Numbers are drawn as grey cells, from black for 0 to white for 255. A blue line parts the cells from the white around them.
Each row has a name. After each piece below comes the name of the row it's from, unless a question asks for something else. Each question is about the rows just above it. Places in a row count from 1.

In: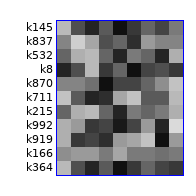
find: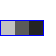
k711
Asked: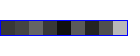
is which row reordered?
k364
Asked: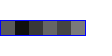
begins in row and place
k145, 4

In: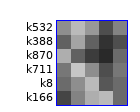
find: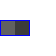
k870
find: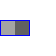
k388

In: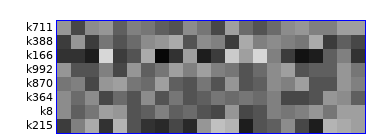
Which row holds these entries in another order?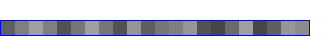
k8
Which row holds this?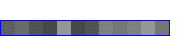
k8
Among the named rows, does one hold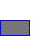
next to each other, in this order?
no
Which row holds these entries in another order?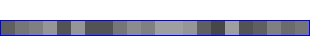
k992
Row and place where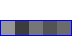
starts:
k388, 2

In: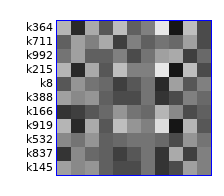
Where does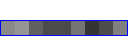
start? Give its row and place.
k388, 2
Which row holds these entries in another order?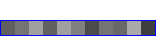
k992
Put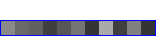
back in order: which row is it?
k837
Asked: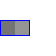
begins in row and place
k532, 2
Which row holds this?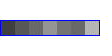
k166
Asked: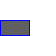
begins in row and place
k992, 3

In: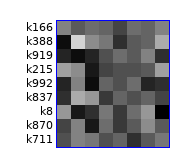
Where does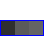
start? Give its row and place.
k388, 5
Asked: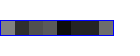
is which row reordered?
k919

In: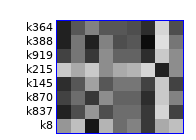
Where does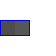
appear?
k388
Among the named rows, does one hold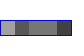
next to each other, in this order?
yes
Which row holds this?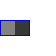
k8
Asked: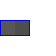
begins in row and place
k364, 5

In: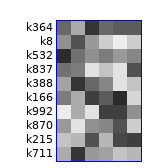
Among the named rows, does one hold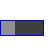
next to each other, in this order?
no
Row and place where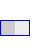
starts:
k8, 4

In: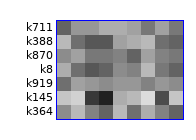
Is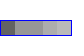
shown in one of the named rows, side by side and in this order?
no
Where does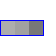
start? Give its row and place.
k711, 5
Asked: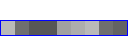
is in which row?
k388
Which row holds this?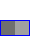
k919
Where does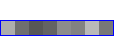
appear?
k8

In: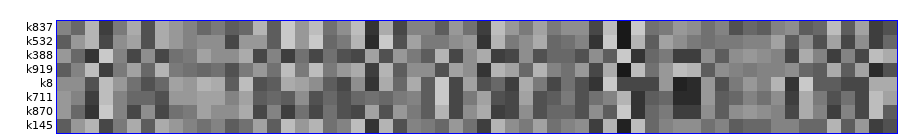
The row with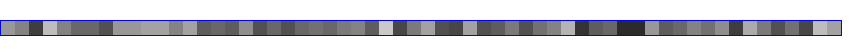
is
k711
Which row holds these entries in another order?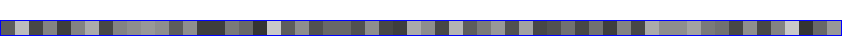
k870
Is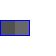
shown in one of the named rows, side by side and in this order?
yes
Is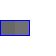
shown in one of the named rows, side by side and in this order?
yes

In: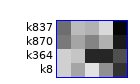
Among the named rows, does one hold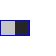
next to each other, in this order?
yes
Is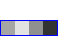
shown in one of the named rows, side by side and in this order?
yes
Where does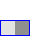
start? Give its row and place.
k8, 3
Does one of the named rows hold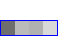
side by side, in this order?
yes
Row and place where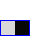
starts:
k837, 4

